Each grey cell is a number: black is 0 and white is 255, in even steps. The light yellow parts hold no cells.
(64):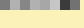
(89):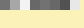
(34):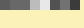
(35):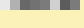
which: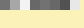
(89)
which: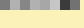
(64)
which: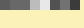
(34)

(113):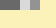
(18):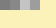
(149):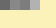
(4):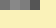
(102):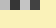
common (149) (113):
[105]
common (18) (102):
[196]
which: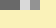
(113)
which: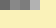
(149)

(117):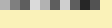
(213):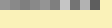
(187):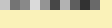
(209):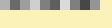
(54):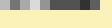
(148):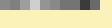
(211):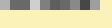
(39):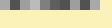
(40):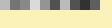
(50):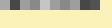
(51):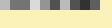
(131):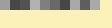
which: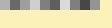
(209)
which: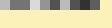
(51)
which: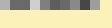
(211)
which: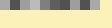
(39)
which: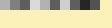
(117)

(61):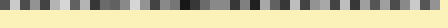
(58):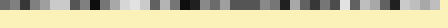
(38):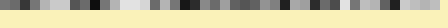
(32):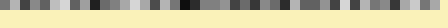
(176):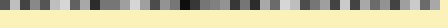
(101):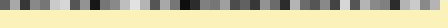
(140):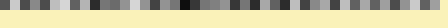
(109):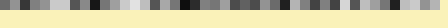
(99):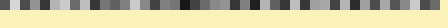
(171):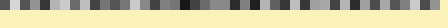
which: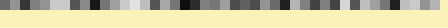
(109)
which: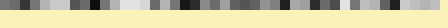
(38)
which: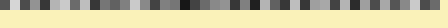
(99)
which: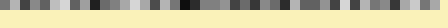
(32)

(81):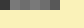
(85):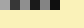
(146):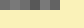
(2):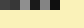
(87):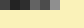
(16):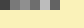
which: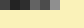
(87)
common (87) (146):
[99]

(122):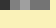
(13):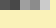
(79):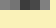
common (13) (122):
[159]
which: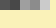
(13)
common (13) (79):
[72]
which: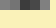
(79)

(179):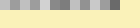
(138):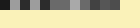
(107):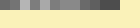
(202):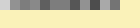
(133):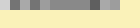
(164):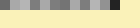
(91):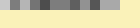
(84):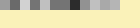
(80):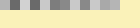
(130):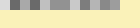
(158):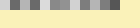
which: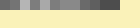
(107)
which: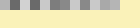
(80)
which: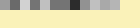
(84)
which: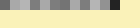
(164)
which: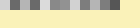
(158)
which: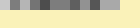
(91)

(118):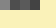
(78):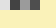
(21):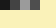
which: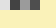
(78)

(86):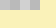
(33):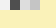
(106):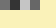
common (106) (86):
[197]
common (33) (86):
[197]

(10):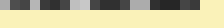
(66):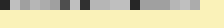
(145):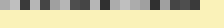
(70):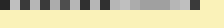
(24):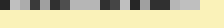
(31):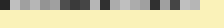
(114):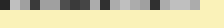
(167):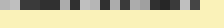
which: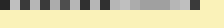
(70)
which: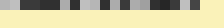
(167)
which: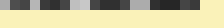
(10)
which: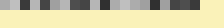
(145)

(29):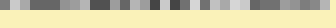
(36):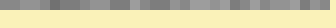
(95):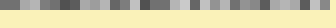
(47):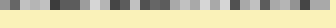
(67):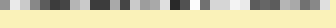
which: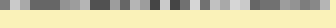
(29)
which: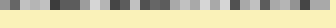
(47)
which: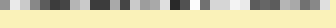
(67)

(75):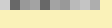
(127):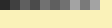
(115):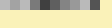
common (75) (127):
[163]
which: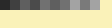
(127)
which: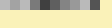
(115)
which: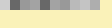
(75)

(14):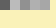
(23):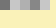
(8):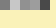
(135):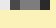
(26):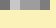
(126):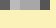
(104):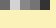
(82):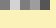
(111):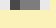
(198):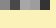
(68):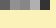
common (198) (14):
[167]
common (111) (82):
[125]
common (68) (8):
[145]
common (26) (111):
[125]

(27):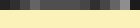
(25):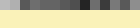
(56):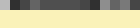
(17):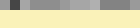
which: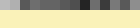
(25)
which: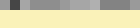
(17)
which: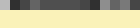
(56)
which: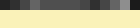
(27)

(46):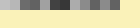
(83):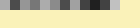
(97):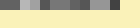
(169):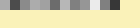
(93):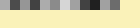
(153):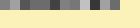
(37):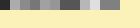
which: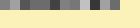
(153)
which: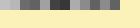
(46)
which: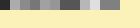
(37)

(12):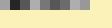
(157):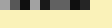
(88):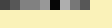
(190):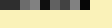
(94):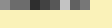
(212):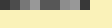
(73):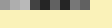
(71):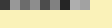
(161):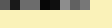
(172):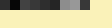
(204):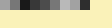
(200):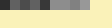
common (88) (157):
[87]
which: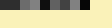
(190)
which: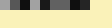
(157)
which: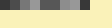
(212)
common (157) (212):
[87]
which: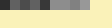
(200)

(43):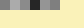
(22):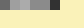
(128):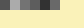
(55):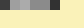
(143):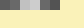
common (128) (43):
[171]
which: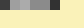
(55)
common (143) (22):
[105]
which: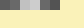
(143)

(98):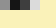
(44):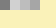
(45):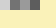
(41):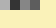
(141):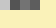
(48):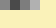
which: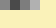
(48)
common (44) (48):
[125]
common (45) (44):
[209]
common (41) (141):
[93]

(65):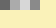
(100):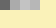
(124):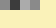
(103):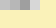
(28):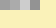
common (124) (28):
[171]
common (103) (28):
[159]
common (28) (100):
[171]
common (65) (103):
[215]

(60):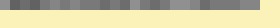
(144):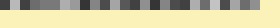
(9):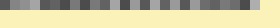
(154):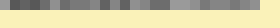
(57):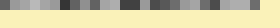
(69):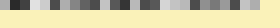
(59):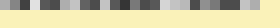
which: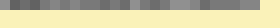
(60)
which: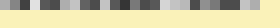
(59)
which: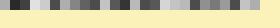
(69)
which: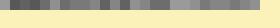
(154)

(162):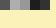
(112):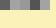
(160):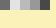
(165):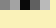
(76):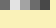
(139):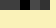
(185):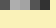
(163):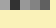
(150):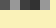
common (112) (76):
[163]
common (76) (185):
[163]
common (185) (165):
[163]
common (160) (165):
[186]
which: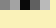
(165)
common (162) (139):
[50]

